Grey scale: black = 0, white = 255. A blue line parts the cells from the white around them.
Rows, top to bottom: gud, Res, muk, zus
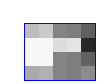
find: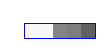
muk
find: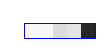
Res

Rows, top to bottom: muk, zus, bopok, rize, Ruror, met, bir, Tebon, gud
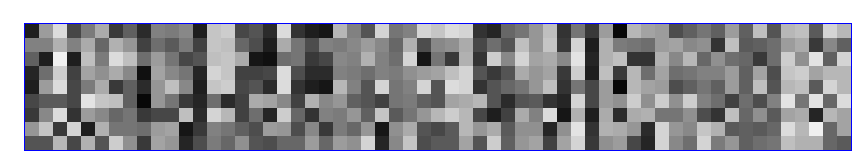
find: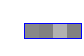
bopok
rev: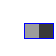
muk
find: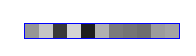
zus
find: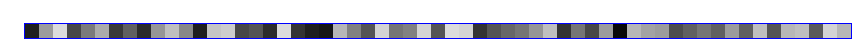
Ruror
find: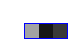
Tebon
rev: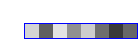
bopok
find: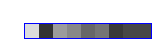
bir

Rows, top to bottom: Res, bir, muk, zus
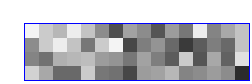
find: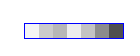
Res
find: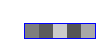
muk
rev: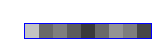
bir
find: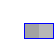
zus
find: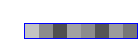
Res
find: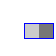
zus
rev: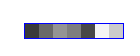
bir

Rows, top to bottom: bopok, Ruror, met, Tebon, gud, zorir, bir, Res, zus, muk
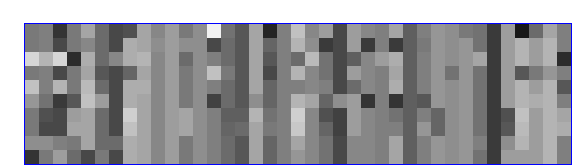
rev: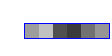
bir
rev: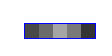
bopok
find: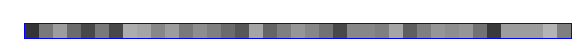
muk
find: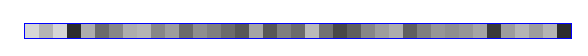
met
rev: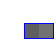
bir
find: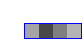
Tebon

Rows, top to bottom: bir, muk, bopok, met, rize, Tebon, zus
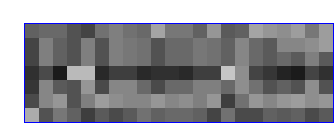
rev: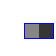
rize
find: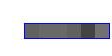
zus

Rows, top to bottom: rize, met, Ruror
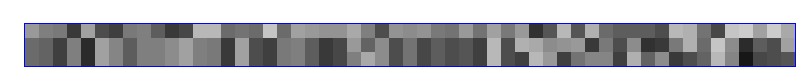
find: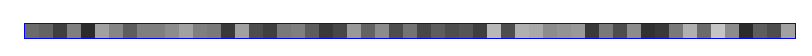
met
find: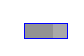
rize
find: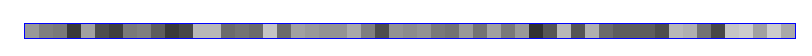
rize
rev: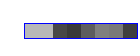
rize
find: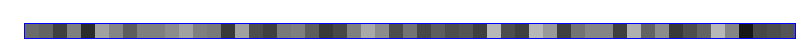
Ruror

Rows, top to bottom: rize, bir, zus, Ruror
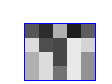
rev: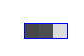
bir
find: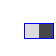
zus

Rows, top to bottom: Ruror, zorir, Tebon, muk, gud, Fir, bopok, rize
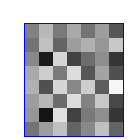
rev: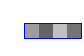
zorir
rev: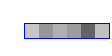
zorir
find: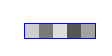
muk

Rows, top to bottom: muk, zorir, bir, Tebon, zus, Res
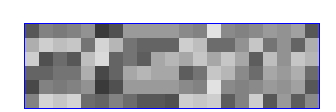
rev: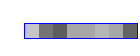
Tebon
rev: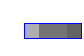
Tebon

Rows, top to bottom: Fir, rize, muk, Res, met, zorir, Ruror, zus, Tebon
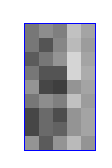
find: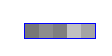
Fir
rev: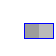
rize
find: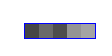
Ruror

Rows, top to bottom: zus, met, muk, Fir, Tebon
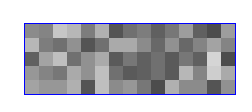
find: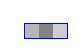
Fir
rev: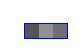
met
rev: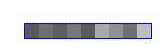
muk
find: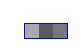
muk
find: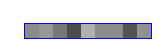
Tebon

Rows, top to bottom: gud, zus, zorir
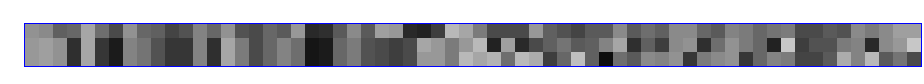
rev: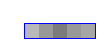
zus
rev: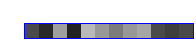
zus
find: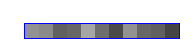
gud
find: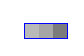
gud
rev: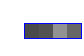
gud

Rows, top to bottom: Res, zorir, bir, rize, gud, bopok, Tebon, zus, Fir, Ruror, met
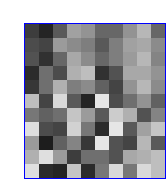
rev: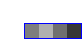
gud
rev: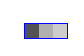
Tebon
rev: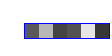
Fir
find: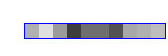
Ruror
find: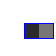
met
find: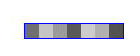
Tebon

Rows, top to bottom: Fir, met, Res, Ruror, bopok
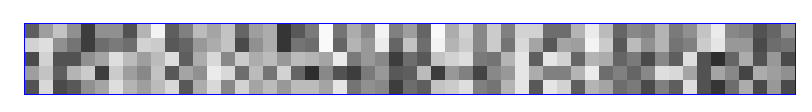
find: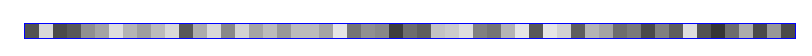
bopok
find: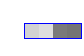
Res
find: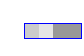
met

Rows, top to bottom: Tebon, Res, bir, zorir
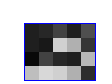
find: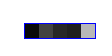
bir
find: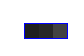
Tebon
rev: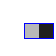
bir

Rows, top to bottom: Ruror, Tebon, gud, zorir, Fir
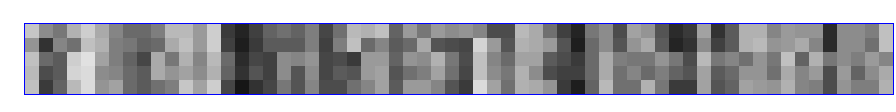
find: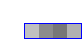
zorir
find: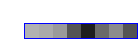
Tebon
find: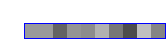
gud
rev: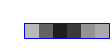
Fir
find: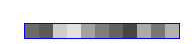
gud
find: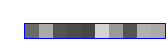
Tebon
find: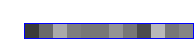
gud

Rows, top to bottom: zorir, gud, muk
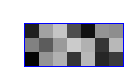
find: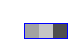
zorir
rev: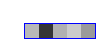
gud
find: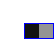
zorir
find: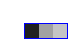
zorir
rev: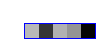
muk
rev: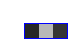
muk

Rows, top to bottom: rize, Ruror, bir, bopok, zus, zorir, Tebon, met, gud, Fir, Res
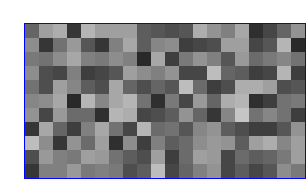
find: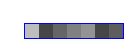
Res
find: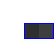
zorir

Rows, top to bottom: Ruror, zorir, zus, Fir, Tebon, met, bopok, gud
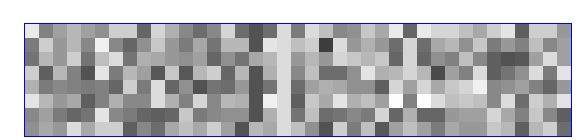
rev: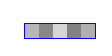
met
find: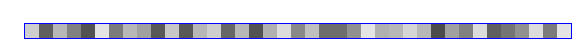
Fir
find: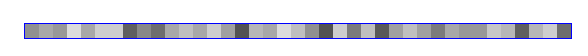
gud
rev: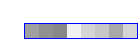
Tebon
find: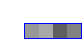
met
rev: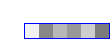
zorir

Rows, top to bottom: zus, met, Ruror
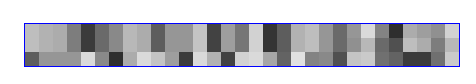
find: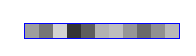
met
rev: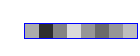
zus
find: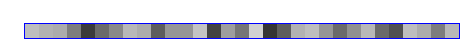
met
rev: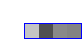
Ruror
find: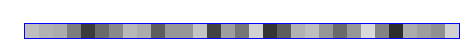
zus

